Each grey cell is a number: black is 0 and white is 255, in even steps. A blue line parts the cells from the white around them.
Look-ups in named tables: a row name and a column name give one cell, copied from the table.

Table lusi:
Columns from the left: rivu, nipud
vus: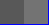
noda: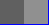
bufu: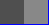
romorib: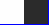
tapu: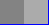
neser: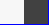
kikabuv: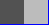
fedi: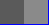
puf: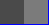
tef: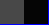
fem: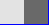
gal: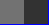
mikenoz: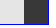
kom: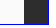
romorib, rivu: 254
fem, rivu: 227
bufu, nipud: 136
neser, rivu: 247
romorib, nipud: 43
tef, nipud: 5
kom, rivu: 250
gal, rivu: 114
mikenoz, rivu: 229
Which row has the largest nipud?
kikabuv

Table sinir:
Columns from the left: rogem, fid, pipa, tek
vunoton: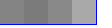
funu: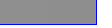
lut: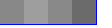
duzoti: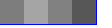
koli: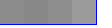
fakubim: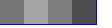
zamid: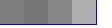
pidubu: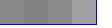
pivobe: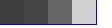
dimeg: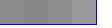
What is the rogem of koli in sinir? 140
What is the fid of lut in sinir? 158
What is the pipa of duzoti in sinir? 129
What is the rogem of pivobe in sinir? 61
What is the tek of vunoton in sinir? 169
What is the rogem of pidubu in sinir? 136
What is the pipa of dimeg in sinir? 142
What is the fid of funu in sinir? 143
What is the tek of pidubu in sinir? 163

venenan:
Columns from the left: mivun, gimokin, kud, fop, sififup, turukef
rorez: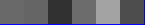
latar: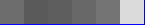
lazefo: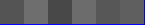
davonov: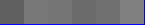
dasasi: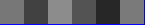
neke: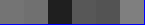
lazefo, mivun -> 84
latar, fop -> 104
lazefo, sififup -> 87
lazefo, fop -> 108
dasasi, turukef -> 122
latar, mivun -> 109
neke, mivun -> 116
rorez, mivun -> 105
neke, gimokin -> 112
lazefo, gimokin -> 110
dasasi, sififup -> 39
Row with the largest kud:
dasasi

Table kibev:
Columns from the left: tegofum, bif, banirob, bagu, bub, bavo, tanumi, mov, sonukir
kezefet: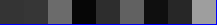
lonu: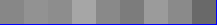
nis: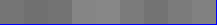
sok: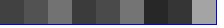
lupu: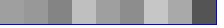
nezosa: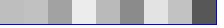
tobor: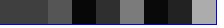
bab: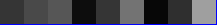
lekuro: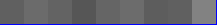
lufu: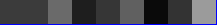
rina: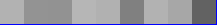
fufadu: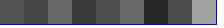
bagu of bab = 13
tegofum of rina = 178
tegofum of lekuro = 96
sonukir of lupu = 84
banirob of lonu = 141
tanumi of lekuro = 93
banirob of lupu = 132
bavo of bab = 115
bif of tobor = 63
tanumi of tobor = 9
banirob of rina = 146
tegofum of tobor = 63
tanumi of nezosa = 227
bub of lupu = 159
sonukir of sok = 164
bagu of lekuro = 86
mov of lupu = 169

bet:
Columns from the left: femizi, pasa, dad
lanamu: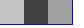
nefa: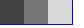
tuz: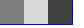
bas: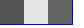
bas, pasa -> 227
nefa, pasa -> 118
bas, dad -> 99
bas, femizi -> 85
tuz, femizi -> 126
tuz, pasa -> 217
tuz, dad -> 65
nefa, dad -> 218
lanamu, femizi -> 194
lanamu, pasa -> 63
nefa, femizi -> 66
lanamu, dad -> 159

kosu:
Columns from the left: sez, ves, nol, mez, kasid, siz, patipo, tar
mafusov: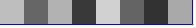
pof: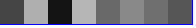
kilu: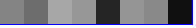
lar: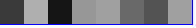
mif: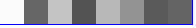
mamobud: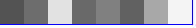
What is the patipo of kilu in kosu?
136
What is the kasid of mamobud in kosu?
128
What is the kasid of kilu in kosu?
37
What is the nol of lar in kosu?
21
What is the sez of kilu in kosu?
132
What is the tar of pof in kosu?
86
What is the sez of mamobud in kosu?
82
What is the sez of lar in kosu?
58
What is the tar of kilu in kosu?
16
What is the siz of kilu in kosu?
149
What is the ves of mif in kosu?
102
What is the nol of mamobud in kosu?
225
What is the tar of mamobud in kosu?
244
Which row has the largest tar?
mamobud

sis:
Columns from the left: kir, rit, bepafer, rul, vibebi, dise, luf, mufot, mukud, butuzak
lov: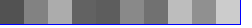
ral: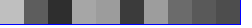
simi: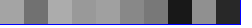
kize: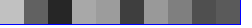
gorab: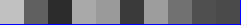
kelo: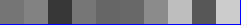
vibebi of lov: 93
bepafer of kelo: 55
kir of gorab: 193
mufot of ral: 107
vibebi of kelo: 102
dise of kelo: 103
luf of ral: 157
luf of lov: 113
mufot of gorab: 113
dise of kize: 62
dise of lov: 137
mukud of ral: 89

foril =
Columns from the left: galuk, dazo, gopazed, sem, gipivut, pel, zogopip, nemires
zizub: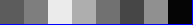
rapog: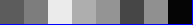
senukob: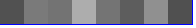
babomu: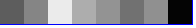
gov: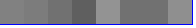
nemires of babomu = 4
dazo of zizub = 126
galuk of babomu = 93
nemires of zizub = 4
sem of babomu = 173
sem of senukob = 173
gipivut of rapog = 147
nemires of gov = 143
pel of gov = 113

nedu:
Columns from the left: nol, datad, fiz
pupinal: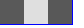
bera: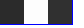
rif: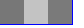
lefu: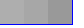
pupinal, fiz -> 88
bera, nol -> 43
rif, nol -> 119
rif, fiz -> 122
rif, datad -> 195
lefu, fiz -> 153
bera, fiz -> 48
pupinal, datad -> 223

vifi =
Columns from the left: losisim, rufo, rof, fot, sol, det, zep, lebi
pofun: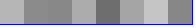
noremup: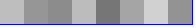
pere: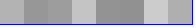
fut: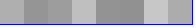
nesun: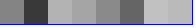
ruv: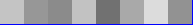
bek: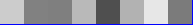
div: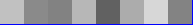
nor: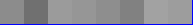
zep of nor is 162
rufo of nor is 112
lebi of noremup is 147
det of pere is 145
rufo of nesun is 57
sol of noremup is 118
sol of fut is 147
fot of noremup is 188
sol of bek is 79
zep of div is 215
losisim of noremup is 190
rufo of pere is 151
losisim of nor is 140
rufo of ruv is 151
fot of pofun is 172
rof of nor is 155
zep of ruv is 220

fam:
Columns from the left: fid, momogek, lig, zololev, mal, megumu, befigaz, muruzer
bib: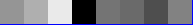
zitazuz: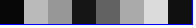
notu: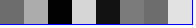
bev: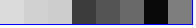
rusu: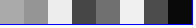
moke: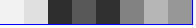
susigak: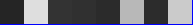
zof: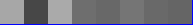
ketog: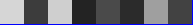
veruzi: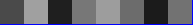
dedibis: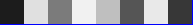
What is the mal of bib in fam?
116
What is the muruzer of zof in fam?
101
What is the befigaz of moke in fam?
182
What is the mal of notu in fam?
18
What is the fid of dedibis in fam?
28
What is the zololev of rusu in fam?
71
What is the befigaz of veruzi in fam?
27
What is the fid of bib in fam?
149

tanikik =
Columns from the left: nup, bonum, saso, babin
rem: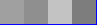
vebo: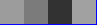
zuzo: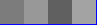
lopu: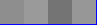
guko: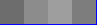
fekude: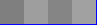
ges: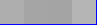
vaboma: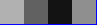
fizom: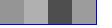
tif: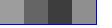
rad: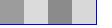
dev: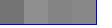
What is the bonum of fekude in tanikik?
158
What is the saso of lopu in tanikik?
116
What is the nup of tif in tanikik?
157
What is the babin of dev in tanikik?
136
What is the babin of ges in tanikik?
181
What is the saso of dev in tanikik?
132

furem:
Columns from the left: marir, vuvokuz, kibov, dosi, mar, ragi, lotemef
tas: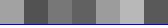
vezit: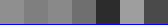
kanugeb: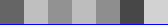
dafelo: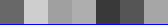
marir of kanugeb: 101
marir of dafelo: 104
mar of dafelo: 57
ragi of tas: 184
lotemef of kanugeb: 210
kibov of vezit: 137
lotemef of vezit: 74
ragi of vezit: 158
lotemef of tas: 89
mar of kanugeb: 142
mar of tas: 155
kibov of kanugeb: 146
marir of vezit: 143
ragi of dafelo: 85
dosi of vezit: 111
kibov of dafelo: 160
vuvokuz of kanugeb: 191
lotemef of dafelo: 166
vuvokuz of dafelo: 206
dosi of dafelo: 174

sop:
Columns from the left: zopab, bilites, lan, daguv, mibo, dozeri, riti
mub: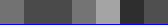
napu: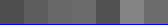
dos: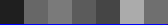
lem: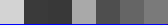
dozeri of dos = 170
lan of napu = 104
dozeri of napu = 132
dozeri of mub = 46
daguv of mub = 116
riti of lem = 122
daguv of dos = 90
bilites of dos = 103
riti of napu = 108
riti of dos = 110
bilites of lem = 58
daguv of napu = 107
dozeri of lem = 100

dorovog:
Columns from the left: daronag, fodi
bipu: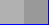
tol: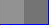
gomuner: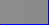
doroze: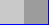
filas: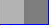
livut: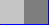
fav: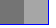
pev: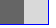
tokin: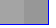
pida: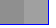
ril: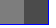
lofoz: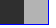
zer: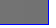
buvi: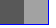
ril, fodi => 75
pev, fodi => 217
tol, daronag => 145
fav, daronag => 116
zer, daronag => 115
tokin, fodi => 151
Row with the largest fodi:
pev

